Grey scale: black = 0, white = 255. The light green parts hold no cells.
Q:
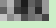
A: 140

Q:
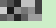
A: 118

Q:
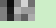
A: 41

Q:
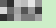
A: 84

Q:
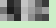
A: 114

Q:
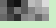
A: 75

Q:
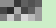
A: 202

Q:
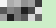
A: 31

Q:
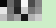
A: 133

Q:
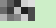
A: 119
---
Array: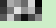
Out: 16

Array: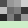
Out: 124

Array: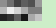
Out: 22

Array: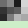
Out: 124

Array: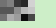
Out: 156

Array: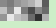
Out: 107
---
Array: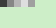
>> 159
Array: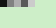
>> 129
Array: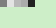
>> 171
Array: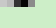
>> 139
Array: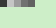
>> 113
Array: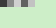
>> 138
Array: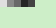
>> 105
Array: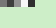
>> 119
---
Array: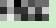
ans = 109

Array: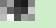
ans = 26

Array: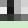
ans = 179

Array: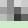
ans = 218

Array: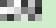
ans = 199

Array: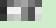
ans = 121

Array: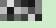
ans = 24

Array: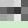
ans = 217
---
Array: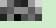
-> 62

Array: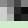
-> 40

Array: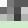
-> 176

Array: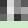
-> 119

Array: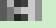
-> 147

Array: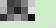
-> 21

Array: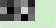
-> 111

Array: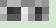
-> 150

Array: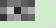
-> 106

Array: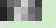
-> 93
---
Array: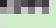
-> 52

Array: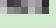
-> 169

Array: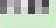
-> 79

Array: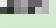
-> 100

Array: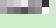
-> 152

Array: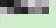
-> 211

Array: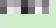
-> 137

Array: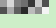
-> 54

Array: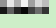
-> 159

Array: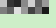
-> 208
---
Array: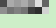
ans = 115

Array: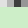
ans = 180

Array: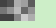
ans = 66

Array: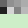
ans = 212

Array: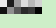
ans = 143

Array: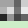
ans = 148

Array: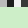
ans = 29
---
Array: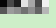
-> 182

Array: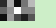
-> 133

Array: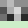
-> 98

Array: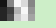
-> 149

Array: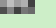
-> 106

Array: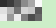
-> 89
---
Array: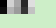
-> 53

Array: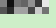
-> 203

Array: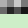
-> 79

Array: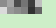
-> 49

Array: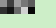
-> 209

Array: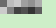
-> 52
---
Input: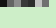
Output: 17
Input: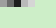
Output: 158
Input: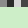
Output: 139
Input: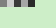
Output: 127
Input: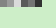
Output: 131
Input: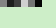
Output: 132
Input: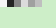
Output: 244
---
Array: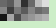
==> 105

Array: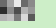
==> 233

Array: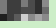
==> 75

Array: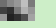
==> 151

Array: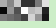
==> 49

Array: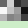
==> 208

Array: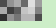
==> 105

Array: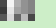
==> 174

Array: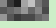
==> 193
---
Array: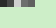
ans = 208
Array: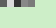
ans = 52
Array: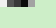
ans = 57
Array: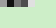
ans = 117
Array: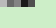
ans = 132
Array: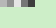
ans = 229
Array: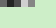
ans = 76
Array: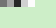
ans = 40
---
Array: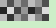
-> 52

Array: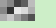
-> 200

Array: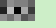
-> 114

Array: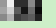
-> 179

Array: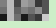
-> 187

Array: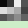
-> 112
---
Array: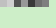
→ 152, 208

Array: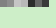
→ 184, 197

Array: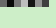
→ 190, 190

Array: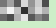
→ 48, 243

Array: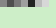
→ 159, 215

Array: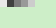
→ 124, 232

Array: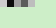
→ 161, 205

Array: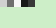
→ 247, 247

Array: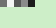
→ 86, 244
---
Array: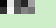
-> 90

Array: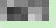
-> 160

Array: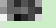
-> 115

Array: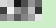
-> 116

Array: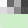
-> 203

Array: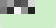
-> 243
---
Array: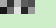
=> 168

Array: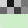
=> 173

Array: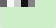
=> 131

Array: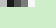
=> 123

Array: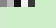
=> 134

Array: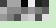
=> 207

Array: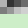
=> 179

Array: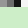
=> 108
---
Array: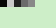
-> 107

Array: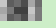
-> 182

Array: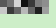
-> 31

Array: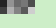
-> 90

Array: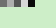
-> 215

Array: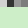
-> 152

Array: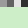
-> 227

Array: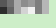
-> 126
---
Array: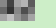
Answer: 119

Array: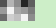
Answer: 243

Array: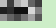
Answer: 161

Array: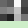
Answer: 181

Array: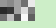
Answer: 248

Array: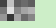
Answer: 107

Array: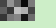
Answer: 22
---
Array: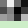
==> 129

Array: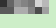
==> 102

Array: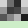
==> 60

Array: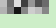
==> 107

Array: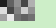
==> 71

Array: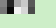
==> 36
